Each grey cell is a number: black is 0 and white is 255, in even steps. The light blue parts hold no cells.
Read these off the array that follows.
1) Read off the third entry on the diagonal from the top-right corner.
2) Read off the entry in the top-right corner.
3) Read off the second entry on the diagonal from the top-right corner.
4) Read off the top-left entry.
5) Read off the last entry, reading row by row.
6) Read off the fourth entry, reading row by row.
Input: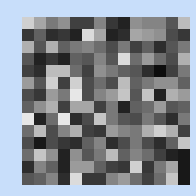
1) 45
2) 188
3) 76
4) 208
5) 24
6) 144

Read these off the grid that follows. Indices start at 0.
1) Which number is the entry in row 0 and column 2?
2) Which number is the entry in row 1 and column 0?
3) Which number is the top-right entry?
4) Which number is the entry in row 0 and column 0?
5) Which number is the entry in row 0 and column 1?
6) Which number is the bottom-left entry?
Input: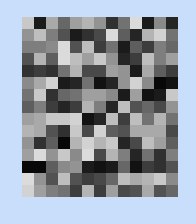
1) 169
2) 147
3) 37
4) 200
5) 27
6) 210

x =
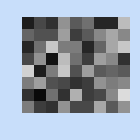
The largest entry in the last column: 220
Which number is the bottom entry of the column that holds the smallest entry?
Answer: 61
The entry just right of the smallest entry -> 112
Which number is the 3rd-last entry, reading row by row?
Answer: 167
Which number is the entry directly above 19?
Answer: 199
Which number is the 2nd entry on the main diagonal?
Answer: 81
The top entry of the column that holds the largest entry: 188
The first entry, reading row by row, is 29
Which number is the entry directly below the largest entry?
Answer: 146
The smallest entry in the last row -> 49
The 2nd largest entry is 209
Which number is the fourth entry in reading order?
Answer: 146
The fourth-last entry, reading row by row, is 72
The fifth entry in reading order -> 90
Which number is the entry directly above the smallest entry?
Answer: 158
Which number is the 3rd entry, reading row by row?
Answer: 49
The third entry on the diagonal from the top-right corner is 101
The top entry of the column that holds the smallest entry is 72
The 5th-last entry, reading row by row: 72
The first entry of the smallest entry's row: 49
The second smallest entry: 19
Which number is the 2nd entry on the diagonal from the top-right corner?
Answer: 167

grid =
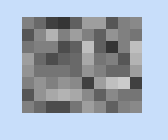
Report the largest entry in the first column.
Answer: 158
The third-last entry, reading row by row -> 96
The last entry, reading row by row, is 137
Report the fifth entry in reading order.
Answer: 96
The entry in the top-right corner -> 137
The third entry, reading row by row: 64
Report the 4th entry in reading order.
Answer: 53
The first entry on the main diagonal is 128
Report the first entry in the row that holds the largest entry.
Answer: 128
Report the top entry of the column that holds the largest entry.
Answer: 128
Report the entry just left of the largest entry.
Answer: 191
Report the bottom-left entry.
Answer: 128
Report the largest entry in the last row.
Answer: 158
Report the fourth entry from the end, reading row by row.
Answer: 137
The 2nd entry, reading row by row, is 105
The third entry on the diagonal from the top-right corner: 53
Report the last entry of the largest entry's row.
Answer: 64
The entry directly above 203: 105
